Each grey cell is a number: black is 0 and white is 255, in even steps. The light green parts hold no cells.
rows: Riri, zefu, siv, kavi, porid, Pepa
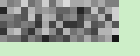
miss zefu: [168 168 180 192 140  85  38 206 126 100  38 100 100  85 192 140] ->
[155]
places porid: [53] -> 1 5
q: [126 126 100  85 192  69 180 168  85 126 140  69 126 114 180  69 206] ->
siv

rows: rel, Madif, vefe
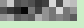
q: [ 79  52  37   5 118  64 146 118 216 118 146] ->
Madif
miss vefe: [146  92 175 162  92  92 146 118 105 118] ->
[133]
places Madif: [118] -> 5 8 10
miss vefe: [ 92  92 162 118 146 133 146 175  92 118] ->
[105]
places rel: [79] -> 3 5 9
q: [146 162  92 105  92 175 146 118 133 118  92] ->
vefe

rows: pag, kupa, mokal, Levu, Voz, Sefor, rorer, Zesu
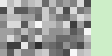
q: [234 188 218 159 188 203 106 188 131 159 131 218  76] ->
pag
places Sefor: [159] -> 1 3
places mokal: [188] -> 2 3 13

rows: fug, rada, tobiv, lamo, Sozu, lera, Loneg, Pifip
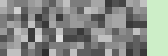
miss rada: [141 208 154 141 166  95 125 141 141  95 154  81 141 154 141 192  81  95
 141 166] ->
[179]
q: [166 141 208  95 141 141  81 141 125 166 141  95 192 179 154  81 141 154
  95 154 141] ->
rada
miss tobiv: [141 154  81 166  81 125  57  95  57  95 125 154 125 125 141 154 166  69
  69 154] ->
[111]
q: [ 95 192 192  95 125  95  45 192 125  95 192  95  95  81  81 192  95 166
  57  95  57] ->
Pifip

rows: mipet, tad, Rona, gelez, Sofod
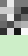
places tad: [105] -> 3
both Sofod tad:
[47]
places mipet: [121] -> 1 3 4

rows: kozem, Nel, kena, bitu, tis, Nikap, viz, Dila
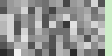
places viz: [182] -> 3 4 6 9 12 15
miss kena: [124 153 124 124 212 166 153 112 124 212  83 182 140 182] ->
[196]
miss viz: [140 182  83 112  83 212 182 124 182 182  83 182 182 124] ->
[98]
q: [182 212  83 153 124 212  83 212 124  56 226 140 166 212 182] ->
bitu
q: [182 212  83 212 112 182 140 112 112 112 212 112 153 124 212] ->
tis

